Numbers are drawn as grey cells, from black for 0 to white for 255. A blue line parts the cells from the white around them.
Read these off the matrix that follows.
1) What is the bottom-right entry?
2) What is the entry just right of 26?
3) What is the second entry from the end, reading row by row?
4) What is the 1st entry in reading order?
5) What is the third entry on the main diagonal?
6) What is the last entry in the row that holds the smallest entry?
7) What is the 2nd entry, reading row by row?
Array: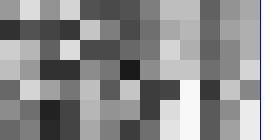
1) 235
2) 140
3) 161
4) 153
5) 97
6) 212
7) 220

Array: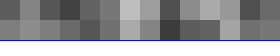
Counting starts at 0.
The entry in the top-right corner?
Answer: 106
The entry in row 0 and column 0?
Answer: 92
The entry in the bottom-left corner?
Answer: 126
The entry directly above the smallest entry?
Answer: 80
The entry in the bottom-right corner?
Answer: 119
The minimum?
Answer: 60
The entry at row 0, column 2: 86

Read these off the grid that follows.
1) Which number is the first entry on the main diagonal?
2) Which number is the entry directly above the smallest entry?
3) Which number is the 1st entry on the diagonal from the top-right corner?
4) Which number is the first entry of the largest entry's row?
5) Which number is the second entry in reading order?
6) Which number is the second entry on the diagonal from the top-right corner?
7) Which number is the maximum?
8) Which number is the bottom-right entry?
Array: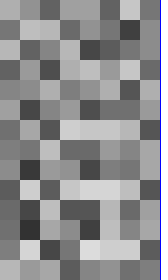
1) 175
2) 71
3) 118
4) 126
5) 146
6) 64
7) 220
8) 126

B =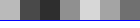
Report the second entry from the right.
164
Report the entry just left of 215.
144
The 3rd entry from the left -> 46

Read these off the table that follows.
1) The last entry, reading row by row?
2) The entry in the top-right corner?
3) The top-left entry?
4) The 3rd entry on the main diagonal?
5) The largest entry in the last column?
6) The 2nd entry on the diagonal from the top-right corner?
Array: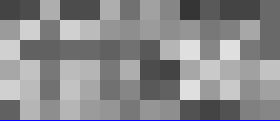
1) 134
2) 105
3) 68
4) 97
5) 194
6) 167

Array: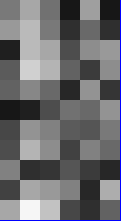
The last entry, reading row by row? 98
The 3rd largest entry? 194
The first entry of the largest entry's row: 167
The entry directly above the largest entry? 167
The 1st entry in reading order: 121
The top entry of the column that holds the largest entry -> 167
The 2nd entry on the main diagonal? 186
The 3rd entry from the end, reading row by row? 71
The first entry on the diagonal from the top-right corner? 23
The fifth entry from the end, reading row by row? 246
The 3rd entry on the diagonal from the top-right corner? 77
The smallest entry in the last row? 47
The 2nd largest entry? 208
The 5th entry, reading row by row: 159

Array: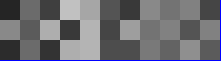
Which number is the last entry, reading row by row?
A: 91
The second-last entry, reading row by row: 143
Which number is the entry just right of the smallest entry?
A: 107
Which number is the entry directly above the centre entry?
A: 84
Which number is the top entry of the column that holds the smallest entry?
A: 37
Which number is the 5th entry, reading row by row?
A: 166
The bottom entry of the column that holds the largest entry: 174
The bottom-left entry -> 44
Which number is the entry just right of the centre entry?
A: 158
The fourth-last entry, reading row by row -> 121

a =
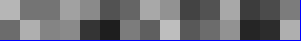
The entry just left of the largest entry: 95
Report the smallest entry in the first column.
108
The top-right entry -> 124
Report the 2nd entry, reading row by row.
116
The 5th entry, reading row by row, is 138
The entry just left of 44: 37
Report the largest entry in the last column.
175
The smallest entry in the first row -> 60
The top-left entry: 182

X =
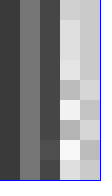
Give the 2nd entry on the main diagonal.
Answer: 117
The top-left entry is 58
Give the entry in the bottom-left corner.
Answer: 58
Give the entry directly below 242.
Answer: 180
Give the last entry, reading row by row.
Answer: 202
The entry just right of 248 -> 188
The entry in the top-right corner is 202
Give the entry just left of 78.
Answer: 117
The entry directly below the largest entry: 222

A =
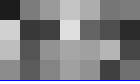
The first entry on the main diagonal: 28
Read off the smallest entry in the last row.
64
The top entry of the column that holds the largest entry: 195
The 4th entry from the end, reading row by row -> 160
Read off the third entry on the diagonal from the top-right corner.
160
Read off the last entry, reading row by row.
112
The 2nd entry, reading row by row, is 124
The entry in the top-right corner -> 124

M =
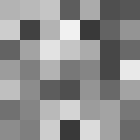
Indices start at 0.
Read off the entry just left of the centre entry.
179
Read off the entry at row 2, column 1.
163
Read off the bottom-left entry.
140
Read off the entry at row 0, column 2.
197
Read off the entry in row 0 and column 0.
179
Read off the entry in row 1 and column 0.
205
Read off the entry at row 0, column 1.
185
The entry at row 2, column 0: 99
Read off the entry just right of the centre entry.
133
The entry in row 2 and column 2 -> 226
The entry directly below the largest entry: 197

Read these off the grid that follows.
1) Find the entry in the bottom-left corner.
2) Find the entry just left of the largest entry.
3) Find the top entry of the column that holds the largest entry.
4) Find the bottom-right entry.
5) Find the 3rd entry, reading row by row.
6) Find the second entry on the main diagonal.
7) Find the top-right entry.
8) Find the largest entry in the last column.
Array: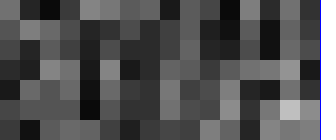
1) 58
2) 119
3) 113
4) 126
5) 10
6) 126
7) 50
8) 140
